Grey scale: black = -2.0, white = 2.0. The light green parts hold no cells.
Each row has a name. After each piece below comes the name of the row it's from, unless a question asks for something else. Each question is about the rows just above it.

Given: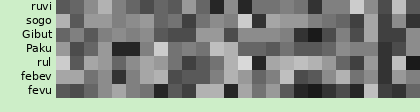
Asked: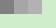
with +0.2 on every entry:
[0.2 0.8 1.0]
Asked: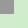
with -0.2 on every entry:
[0.2]
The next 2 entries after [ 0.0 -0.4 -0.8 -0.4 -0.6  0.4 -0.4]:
[-1.4  0.2]
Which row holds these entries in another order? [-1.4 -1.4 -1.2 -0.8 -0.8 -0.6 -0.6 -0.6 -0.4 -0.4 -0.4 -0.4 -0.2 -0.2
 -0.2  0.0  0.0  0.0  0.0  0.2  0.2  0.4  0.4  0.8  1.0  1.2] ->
Paku
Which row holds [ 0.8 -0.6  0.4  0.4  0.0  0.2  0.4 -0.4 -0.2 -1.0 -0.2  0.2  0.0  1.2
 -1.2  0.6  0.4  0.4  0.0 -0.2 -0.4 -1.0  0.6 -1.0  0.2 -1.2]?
sogo

